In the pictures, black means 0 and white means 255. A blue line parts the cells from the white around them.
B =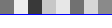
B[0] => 118
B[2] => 57
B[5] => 113

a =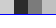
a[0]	206
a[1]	44

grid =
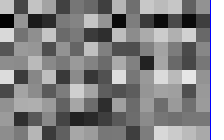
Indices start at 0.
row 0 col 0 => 198
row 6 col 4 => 125
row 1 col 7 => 148
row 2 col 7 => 46
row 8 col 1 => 47
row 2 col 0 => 217
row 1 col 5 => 132
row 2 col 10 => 171
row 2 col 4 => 106
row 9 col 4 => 96
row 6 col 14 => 153
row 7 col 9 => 107
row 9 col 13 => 187
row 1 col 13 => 10
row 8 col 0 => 155
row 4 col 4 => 121
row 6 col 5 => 207
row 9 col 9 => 62
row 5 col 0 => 220
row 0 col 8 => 181
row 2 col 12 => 176
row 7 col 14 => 155
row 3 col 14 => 135
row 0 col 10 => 200
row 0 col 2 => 195
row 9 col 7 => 119
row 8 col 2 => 88
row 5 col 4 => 57
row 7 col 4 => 98
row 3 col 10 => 129
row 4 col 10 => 34
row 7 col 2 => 175
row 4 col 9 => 129
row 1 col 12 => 74
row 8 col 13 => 119

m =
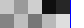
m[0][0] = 200
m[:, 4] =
[38, 222]
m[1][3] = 185
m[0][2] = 207

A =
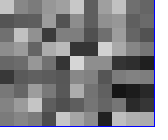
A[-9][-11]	197
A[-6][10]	117
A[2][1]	193
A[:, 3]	[151, 156, 59, 172, 113, 92, 121, 94, 76]
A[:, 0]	[197, 84, 112, 141, 103, 56, 120, 131, 123]
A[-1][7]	33
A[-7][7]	111
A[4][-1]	31
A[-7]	[112, 193, 145, 59, 127, 126, 80, 111, 157, 101, 82]
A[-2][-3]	118
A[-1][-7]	199
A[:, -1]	[101, 106, 82, 117, 31, 126, 40, 54, 172]
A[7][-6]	94
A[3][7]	210
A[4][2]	151
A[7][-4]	101
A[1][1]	92
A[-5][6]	142
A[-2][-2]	42
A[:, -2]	[111, 95, 101, 134, 46, 130, 28, 42, 176]
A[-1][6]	140
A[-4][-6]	136

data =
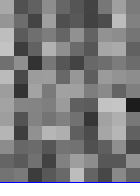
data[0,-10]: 168
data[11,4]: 129
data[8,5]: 113
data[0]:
[168, 81, 97, 141, 102, 85, 67, 119, 160, 123]
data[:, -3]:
[119, 77, 146, 166, 110, 155, 138, 195, 162, 166, 95, 87, 71]
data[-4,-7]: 182
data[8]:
[158, 83, 131, 116, 129, 113, 54, 162, 175, 120]
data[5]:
[187, 73, 156, 157, 104, 151, 94, 155, 147, 141]
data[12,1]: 122
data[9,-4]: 76
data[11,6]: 141
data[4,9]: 108
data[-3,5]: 114
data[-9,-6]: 86
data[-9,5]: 67
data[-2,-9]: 90
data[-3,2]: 107
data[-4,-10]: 181
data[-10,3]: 178
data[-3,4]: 116
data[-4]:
[181, 62, 145, 182, 175, 95, 76, 166, 182, 97]
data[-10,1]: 61
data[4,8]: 124
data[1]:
[149, 109, 68, 159, 79, 88, 66, 77, 188, 129]
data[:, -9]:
[81, 109, 91, 61, 143, 73, 51, 133, 83, 62, 103, 90, 122]
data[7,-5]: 95
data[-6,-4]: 92
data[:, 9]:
[123, 129, 117, 97, 108, 141, 127, 28, 120, 97, 71, 146, 99]
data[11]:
[101, 90, 113, 66, 129, 158, 141, 87, 87, 146]

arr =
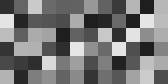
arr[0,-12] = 47
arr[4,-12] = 73
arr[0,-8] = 97
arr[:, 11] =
[183, 188, 173, 131, 171, 77]
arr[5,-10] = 126
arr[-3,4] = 46
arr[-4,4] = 30
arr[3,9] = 79
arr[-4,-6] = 79
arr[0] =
[47, 100, 202, 106, 97, 98, 152, 98, 58, 182, 30, 183]
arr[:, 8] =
[58, 105, 46, 227, 33, 87]
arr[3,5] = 230
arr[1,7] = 38
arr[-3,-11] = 179
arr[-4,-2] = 141
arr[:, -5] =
[98, 38, 200, 106, 127, 111]
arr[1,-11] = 36
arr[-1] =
[179, 39, 126, 143, 99, 138, 52, 111, 87, 163, 204, 77]
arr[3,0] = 52

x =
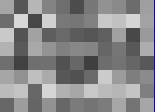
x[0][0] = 165
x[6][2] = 103
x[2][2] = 162
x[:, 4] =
[110, 120, 105, 128, 81, 87, 177, 103]
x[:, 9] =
[108, 213, 72, 88, 102, 126, 196, 116]
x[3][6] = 133
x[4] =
[111, 65, 111, 112, 81, 103, 63, 109, 115, 102, 88]
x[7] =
[103, 157, 101, 146, 103, 123, 116, 124, 167, 116, 166]
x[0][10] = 159
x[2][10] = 154
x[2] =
[201, 83, 162, 94, 105, 91, 85, 95, 161, 72, 154]
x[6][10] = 127
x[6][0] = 187
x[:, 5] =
[76, 118, 91, 136, 103, 81, 167, 123]
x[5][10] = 139
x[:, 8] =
[138, 193, 161, 118, 115, 155, 182, 167]
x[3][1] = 89

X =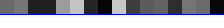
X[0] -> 105
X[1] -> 118
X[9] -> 61
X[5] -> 196

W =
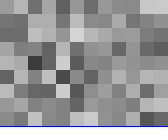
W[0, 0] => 155
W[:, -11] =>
[182, 111, 109, 127, 170, 180, 125, 166, 121]
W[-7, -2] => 124
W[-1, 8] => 136
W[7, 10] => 181
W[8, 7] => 146
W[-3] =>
[186, 125, 102, 101, 204, 87, 141, 157, 129, 173, 109, 159]
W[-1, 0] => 138
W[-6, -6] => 145
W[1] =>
[116, 111, 174, 174, 118, 188, 138, 136, 170, 117, 131, 145]
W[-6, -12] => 164
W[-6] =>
[164, 127, 131, 99, 181, 112, 145, 150, 104, 148, 106, 94]
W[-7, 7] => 169
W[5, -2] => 181
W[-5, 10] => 140
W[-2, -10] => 129
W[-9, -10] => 112
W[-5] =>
[181, 170, 59, 100, 205, 91, 136, 131, 154, 146, 140, 145]
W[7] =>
[152, 166, 129, 139, 130, 101, 153, 144, 140, 127, 181, 191]
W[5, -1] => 178
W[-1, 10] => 86
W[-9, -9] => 166
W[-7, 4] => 149

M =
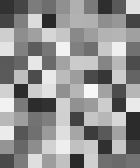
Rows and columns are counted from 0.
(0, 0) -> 50
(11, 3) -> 157
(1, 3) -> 40
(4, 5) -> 203
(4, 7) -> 133
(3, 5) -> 128
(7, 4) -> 209
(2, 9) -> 160
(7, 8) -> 54
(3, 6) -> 111
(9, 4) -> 223
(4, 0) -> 89
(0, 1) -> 70
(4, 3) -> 106
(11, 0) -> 74
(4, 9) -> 76
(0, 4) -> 144
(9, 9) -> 43
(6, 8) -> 76
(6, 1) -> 44
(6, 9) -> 182
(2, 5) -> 137
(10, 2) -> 141
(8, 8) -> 215
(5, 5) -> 157
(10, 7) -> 48
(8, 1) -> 158
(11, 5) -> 41
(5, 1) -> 191
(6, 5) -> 182
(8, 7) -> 183
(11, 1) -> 124
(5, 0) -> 90
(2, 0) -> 206
